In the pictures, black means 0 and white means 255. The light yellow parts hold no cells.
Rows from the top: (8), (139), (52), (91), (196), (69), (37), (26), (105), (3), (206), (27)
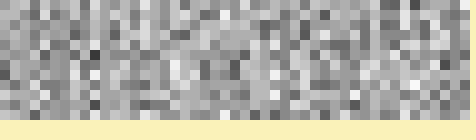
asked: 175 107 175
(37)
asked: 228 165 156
(91)
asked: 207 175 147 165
(196)

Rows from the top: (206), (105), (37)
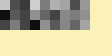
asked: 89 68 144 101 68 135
(105)
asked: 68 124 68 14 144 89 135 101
(37)

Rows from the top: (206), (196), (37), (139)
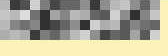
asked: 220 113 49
(196)
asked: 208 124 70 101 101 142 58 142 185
(206)
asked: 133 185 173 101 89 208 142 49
(196)
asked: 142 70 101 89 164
(139)
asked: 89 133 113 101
(37)

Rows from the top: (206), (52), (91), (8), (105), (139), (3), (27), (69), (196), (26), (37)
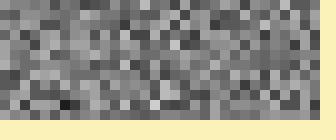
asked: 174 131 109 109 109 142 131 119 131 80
(27)
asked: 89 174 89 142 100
(69)
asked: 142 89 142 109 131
(37)

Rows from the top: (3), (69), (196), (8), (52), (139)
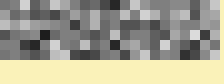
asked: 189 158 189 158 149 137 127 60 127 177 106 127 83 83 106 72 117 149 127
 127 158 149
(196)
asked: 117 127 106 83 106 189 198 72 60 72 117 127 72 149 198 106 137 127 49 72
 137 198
(139)
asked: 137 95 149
(3)
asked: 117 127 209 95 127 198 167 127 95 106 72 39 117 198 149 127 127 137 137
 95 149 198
(3)
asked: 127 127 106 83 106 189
(8)
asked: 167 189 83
(69)
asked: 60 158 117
(52)

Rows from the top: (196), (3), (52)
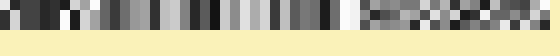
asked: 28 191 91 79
(196)
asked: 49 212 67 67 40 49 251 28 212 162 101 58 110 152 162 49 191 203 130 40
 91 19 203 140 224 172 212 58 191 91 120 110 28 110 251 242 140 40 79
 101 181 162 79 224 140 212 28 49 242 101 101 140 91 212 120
(3)
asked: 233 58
(52)
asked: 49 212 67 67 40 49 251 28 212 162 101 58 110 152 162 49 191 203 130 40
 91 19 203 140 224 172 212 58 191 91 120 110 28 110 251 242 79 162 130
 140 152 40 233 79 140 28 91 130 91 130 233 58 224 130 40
(52)

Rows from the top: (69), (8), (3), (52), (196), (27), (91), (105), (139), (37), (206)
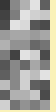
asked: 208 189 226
(105)
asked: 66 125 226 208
(8)
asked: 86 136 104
(91)
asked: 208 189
(105)
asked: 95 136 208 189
(105)
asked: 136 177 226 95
(69)
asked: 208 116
(206)

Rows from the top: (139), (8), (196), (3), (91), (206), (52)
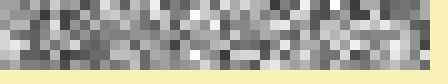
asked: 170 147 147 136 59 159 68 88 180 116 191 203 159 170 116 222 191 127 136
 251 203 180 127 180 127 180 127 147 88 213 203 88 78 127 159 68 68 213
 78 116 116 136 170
(8)
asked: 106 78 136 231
(91)
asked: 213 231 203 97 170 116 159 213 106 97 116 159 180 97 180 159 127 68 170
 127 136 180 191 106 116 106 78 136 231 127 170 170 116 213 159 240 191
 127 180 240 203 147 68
(91)

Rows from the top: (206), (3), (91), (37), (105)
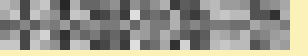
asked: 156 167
(37)
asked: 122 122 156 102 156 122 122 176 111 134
(91)
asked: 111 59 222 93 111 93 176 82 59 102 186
(3)
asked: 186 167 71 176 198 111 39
(206)
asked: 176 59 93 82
(206)
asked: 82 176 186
(206)
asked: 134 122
(91)

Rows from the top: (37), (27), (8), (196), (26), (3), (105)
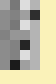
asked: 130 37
(26)
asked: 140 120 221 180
(8)
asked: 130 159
(27)
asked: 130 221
(3)
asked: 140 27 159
(105)

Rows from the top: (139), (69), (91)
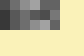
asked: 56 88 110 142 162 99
(91)
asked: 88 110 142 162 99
(91)
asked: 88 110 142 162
(91)
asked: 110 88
(69)
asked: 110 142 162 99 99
(139)

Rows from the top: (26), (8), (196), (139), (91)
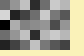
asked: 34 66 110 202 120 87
(8)
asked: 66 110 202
(8)

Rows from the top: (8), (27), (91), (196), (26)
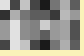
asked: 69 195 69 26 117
(8)
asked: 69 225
(26)
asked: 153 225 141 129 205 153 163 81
(91)

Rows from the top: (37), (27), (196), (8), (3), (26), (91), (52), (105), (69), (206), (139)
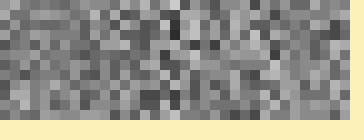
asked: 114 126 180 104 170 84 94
(27)
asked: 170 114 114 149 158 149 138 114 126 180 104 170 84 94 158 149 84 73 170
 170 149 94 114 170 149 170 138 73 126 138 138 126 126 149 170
(27)
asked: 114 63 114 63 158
(3)

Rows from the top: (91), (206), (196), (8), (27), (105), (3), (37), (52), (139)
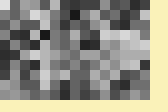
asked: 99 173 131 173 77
(37)
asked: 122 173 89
(206)
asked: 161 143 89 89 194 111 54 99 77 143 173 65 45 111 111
(52)
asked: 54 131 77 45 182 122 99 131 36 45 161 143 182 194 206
(27)

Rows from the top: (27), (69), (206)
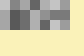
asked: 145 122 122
(69)
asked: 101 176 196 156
(27)
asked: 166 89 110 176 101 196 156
(206)
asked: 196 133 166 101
(27)

